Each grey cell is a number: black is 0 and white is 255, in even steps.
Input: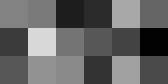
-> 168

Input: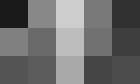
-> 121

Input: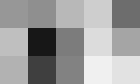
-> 206

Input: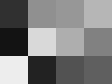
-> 151

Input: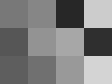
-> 39

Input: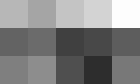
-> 211

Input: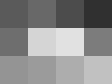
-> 76

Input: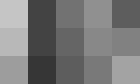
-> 144
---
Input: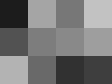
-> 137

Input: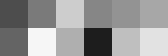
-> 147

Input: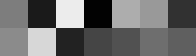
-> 153

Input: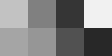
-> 53

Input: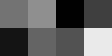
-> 1

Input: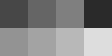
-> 127
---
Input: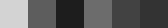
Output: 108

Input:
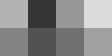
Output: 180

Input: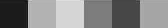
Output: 179

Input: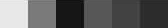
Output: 122

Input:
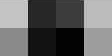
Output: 187

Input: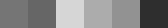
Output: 172

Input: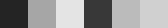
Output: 208

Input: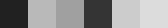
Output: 204

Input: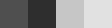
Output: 198

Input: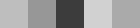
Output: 190
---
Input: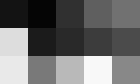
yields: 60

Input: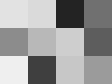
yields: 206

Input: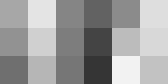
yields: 188

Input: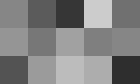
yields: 127

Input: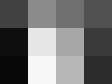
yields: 167

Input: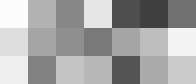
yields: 190

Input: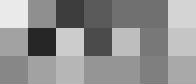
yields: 120

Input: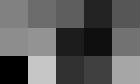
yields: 15
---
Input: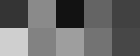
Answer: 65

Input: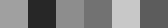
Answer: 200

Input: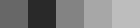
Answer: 189

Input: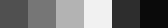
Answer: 45

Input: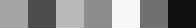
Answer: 246

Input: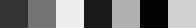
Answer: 176
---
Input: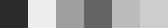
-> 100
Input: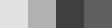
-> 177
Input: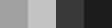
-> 195
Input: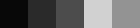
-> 76
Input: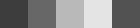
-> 185
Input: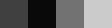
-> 9
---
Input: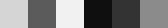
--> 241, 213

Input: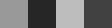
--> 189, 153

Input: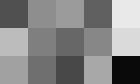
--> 233, 218

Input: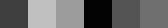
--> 192, 156

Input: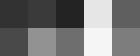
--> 245, 230

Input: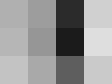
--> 222, 208

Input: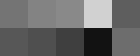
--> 209, 137

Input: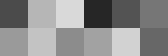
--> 217, 210
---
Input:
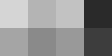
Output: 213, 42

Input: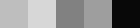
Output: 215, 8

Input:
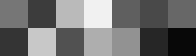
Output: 241, 8

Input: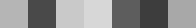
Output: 215, 61

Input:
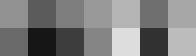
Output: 221, 22

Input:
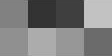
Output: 194, 50

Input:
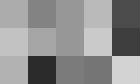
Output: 210, 43

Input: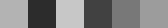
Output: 199, 44
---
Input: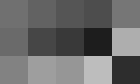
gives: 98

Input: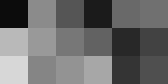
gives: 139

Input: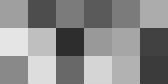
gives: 77

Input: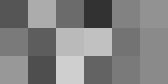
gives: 172

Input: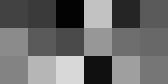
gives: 58

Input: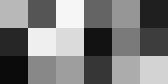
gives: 85
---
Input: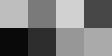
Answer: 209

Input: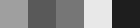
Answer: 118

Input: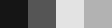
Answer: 227

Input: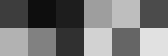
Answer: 29

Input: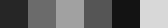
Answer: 161

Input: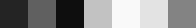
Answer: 14

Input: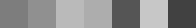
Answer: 186
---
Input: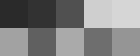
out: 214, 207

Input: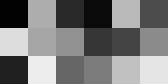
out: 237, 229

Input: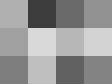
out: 217, 210

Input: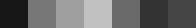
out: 193, 159

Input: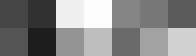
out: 253, 239

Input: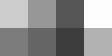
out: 252, 205
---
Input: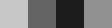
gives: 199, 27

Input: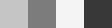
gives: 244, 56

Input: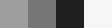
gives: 246, 31

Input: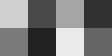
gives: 234, 34

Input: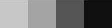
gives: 199, 15

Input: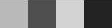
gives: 211, 35

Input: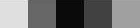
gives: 223, 10

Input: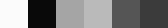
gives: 251, 9

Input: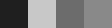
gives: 200, 31
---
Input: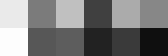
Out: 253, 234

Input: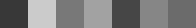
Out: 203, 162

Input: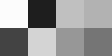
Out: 252, 212

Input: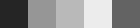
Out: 236, 185

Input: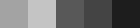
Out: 196, 163

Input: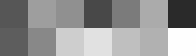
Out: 254, 225

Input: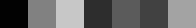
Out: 199, 163

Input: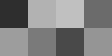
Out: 192, 178

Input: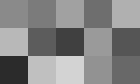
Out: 211, 192

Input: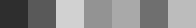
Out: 209, 188
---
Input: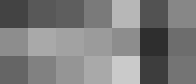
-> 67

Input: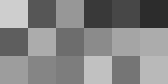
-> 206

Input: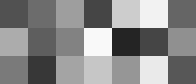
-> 81

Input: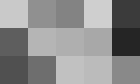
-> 201

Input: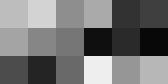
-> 189

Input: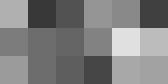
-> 176

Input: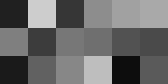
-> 32

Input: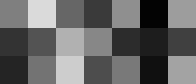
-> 127

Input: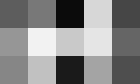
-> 93

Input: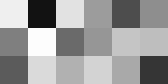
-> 239
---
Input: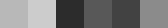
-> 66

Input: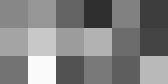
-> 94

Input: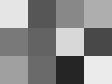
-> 37

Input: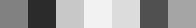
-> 80

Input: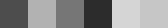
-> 213

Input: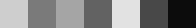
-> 72
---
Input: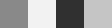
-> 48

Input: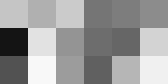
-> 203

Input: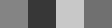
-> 200

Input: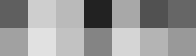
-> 186

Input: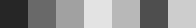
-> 161

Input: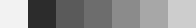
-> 90

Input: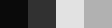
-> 226
